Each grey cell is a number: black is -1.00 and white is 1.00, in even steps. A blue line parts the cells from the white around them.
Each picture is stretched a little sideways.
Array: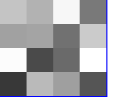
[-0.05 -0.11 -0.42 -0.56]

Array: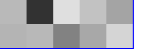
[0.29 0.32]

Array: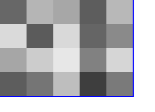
[ 0.44 -0.21  0.81 -0.08]

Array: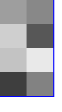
[0.07 0.62]

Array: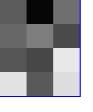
[-0.13 -0.02 -0.33]

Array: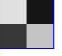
[-0.84 -0.57]

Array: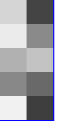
[-0.47  0.84]

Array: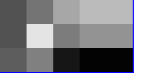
[ 0.47  0.15 -0.83]

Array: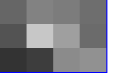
[-0.14  0.25 -0.52]
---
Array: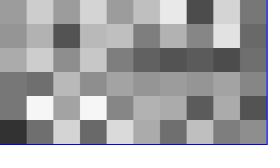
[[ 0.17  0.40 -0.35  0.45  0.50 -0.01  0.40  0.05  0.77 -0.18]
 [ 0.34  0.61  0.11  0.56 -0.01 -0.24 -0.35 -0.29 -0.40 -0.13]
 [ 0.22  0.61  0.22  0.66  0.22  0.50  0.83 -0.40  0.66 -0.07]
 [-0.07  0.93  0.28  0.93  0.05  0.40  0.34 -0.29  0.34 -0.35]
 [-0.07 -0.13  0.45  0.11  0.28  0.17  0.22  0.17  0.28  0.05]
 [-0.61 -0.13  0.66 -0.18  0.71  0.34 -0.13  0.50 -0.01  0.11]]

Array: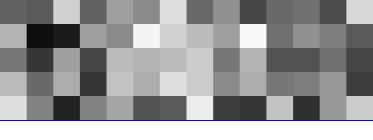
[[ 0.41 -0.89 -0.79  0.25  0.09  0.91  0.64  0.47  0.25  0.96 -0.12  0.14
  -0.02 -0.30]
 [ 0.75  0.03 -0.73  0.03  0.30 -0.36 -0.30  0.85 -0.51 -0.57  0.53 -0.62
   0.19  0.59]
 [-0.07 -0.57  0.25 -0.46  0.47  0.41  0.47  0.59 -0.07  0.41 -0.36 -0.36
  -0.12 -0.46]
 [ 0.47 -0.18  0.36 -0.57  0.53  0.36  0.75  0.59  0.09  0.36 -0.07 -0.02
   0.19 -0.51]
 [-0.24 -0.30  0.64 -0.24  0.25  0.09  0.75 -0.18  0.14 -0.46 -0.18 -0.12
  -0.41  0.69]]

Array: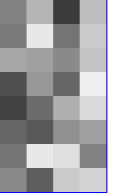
[[ 0.02  0.42 -0.54  0.48]
 [-0.37  0.19 -0.20  0.87]
 [-0.04  0.82 -0.09  0.59]
 [ 0.31  0.25  0.08  0.53]
 [-0.20 -0.31  0.14  0.25]
 [-0.48 -0.15  0.37  0.71]
 [ 0.08 -0.26  0.59  0.65]
 [-0.09  0.82  0.76  0.02]]

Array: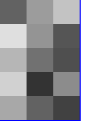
[[ 0.32 -0.23 -0.49]
 [ 0.43 -0.11 -0.38]
 [ 0.75  0.16 -0.33]
 [ 0.64 -0.60  0.10]
 [-0.23  0.22  0.53]]

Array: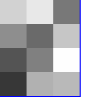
[[ 0.65  0.82 -0.06]
 [-0.57  0.39  0.45]
 [ 0.11 -0.17  0.55]
 [-0.34  0.00  0.99]]

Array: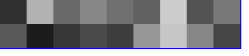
[[-0.30 -0.78 -0.57 -0.41 -0.52  0.18  0.55  0.06 -0.46]
 [-0.62  0.40 -0.18  0.06 -0.12 -0.24  0.61 -0.35 -0.06]]
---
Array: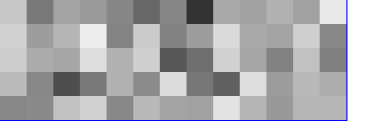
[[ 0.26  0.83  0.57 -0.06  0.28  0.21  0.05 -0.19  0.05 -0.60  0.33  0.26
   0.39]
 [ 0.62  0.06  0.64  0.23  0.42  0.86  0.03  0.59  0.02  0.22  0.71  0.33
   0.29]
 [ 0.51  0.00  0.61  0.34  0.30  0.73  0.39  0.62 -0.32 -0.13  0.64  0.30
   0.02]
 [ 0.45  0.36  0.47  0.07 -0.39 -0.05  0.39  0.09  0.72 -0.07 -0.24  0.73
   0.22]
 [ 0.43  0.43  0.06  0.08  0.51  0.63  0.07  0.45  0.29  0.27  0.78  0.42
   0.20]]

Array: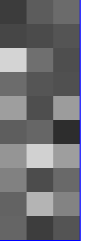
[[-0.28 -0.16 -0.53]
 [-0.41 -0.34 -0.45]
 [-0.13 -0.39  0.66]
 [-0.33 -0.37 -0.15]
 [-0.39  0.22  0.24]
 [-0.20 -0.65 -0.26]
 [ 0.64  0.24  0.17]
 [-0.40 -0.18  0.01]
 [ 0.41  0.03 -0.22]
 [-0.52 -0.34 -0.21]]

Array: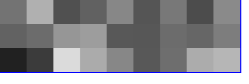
[[-0.40  0.08 -0.10  0.38 -0.37 -0.24  0.06 -0.33 -0.06]
 [-0.20 -0.02 -0.23 -0.15  0.18  0.23 -0.31 -0.32 -0.15]
 [ 0.35  0.43 -0.74 -0.54  0.72  0.34  0.06 -0.31 -0.14]]

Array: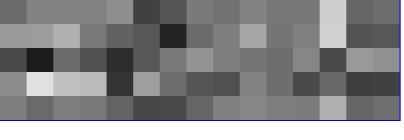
[[-0.21 -0.14 -0.17  0.03  0.02  0.02  0.12 -0.49 -0.33 -0.04 -0.11  0.03
  -0.07 -0.07  0.62]
 [-0.35 -0.32  0.21  0.22  0.38 -0.04 -0.23 -0.32 -0.72 -0.16 -0.01  0.31
  -0.08  0.00  0.63]
 [ 0.20  0.13 -0.42 -0.78 -0.16 -0.37 -0.65 -0.31 -0.06  0.16 -0.01 -0.08
  -0.14  0.05 -0.43]
 [-0.51 -0.49  0.09  0.76  0.51  0.47 -0.59  0.24 -0.15 -0.33 -0.37  0.02
  -0.14 -0.43 -0.18]
 [-0.20 -0.13 -0.01 -0.17 -0.02 -0.06 -0.22 -0.44 -0.43 -0.21  0.00  0.05
  -0.01 -0.03  0.38]]

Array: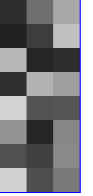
[[-0.13  0.32 -0.64]
 [-0.52  0.51 -0.74]
 [-0.71 -0.65  0.43]
 [ 0.40  0.24 -0.62]
 [-0.35 -0.33  0.65]
 [-0.71  0.06  0.16]
 [-0.49  0.08 -0.37]
 [-0.39 -0.05  0.64]]

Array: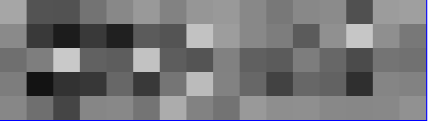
[[ 0.22  0.25  0.30 -0.35 -0.36 -0.10  0.07  0.20  0.02  0.18  0.20  0.07
  -0.06  0.07  0.09 -0.37]
 [ 0.12 -0.06  0.08 -0.55 -0.78 -0.55 -0.75 -0.29 -0.34  0.52  0.23  0.07
  -0.02 -0.29  0.13  0.55]
 [-0.09 -0.11 -0.13 -0.01  0.58 -0.24 -0.27  0.52 -0.27 -0.34  0.01 -0.25
  -0.29 -0.02 -0.19 -0.41]
 [ 0.04  0.02 -0.02 -0.85 -0.61 -0.57 -0.19 -0.55 -0.08  0.47  0.02 -0.19
  -0.48 -0.19 -0.23 -0.63]
 [ 0.07  0.14  0.06 -0.13 -0.46  0.05  0.07 -0.09  0.35  0.02 -0.10  0.20
   0.11  0.12  0.07  0.06]]
